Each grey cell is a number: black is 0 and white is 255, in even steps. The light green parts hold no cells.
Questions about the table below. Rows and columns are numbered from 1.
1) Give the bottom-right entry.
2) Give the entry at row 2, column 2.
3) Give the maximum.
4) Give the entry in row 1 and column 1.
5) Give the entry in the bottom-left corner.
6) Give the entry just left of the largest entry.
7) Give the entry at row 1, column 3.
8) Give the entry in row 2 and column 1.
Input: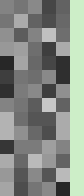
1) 39
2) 171
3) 199
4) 131
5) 165
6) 92
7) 137
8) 117

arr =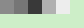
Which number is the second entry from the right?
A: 176
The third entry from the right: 57
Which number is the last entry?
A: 237

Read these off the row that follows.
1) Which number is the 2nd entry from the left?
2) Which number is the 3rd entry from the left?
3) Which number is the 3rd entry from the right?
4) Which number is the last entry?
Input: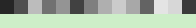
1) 79
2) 188
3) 228
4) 58

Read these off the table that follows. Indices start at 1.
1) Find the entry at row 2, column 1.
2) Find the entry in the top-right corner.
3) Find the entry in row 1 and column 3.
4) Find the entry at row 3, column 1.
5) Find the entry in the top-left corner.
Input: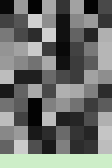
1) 66
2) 73
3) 3
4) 121
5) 9

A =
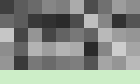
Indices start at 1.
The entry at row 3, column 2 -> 70
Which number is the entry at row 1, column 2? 92
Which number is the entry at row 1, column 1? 63
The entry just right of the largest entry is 165
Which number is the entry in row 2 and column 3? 57
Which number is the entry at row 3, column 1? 198
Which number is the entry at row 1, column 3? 106
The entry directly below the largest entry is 149
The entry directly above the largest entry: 157
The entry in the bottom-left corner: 149
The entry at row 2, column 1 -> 106
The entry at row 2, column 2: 92
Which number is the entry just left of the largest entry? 134
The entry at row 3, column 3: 149
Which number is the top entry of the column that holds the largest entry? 157

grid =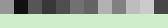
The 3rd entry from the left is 86
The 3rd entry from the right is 189
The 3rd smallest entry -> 70
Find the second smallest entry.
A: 55
